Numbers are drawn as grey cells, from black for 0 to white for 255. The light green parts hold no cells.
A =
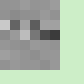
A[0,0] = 147
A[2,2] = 162
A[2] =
[201, 100, 162, 93, 161, 161]
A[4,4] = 150
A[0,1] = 148
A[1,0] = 146
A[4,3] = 153
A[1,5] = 146
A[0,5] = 156
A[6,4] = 143
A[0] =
[147, 148, 155, 148, 149, 156]
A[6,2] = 148

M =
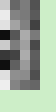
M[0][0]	203
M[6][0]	15
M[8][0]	238
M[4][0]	203
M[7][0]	223
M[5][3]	94
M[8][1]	132
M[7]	[223, 143, 140, 79]
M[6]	[15, 96, 154, 91]
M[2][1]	163

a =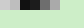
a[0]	205
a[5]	170
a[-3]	28

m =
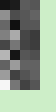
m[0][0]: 20
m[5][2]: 86
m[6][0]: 98
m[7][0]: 156
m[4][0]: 70
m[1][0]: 144
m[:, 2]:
[92, 87, 86, 70, 68, 86, 98, 84, 66]
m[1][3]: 99
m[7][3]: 97

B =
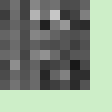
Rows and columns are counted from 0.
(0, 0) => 81
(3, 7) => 79
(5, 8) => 87
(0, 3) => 134
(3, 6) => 84
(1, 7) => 66
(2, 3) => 106
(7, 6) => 129
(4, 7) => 62
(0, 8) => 98
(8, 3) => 106
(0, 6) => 76
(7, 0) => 75
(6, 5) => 67
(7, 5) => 100
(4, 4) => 80
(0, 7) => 77
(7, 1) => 103
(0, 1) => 113
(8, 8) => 83
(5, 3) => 129
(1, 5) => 198
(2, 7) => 49

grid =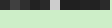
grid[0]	41
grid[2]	47
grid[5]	205

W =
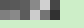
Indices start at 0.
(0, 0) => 86
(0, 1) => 89
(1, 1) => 137
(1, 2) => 92

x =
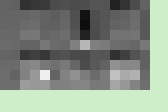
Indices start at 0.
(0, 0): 99
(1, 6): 100
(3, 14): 88
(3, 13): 116
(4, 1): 105
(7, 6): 130
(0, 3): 54
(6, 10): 98
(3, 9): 76
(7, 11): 192
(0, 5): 76
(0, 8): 77
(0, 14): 98
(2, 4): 97
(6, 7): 102
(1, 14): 89
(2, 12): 101
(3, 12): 114
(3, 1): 104
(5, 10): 85
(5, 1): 98
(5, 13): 83
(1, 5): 93
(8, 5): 128
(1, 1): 101
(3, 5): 104
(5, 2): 56
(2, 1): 102
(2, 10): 86
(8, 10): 122
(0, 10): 84
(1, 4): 98
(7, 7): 145
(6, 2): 130
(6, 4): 120

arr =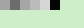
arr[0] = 164
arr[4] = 214
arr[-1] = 5

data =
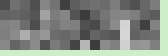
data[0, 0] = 77
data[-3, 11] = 139
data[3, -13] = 136
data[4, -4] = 208
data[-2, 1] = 139
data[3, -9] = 112
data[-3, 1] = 133
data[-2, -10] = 104
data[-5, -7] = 112
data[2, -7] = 73
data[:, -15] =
[112, 101, 133, 139, 100]
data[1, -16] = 98
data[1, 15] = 92
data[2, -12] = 134
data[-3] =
[128, 133, 109, 77, 134, 117, 130, 127, 80, 73, 112, 139, 212, 102, 64, 130]
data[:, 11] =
[125, 132, 139, 86, 128]
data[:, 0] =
[77, 98, 128, 126, 136]
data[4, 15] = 127
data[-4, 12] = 135

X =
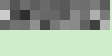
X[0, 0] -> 121
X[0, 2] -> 109
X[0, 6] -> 89
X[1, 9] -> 174
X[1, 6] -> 88
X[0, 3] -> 94
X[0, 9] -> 123
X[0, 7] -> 112
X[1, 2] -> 46
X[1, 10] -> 120
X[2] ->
[99, 114, 112, 144, 71, 120, 141, 137, 96, 64, 179]
